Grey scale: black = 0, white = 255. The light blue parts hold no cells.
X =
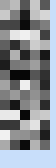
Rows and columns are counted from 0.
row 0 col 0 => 165
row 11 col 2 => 8
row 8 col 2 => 238
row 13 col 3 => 129
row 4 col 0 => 96
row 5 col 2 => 34
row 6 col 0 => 28
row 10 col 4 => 42
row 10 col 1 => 22
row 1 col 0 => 201
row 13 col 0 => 241
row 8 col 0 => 163
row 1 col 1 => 126
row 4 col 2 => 121
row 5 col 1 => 177
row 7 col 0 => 108
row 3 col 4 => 64
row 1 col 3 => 194
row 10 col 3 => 162

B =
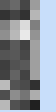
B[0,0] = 90
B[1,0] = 51
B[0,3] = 156
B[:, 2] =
[70, 50, 219, 233, 65, 72, 89, 67, 75, 117, 66]
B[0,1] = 105
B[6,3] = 159
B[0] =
[90, 105, 70, 156]
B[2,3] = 127
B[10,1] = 81
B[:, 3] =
[156, 182, 127, 147, 161, 159, 159, 161, 48, 173, 32]
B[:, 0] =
[90, 51, 128, 143, 66, 84, 62, 65, 187, 78, 184]
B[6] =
[62, 82, 89, 159]

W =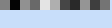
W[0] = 129
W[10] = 116

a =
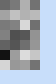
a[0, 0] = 105
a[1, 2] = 178
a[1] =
[163, 193, 178, 186]
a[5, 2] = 220
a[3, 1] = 80
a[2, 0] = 122
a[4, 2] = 111
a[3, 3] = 147

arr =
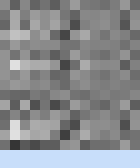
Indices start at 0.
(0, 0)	141
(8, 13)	120
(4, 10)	131
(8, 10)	124
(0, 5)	93
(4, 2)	133
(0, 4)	114
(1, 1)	166
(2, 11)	128
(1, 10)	139
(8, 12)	124
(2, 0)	102
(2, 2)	108
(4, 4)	138
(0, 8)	122
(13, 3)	166
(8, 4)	139
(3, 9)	133
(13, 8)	171
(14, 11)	116
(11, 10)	138
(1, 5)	155
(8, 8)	141
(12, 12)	79
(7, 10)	115
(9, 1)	103
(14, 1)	53
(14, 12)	155
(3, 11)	137
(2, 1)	170
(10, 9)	113
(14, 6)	141
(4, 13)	131
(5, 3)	106
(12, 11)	135
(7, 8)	138
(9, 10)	129

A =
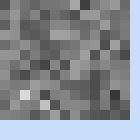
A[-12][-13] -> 83
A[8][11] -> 146
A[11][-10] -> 89
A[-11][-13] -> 123
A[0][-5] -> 63
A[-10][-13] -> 95
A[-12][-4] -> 119
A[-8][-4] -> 149
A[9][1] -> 133
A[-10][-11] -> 88
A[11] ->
[129, 126, 120, 89, 113, 157, 89, 141, 101, 86, 81, 96, 81]
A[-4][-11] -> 124
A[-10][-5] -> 104
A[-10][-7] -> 132
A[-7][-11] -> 99
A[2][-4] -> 118
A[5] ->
[148, 147, 99, 124, 98, 92, 129, 125, 158, 84, 146, 105, 74]
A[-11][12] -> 115
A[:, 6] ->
[122, 99, 132, 160, 111, 129, 82, 128, 100, 131, 134, 89]
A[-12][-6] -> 167
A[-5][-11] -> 76
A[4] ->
[109, 128, 143, 117, 88, 98, 111, 118, 142, 149, 78, 159, 96]
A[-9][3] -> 89
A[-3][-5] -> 95
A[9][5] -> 127
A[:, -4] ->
[119, 153, 118, 134, 149, 84, 122, 80, 77, 79, 92, 86]
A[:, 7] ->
[167, 81, 110, 145, 118, 125, 156, 156, 96, 110, 135, 141]
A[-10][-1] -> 122
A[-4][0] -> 132
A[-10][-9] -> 106
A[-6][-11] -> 133
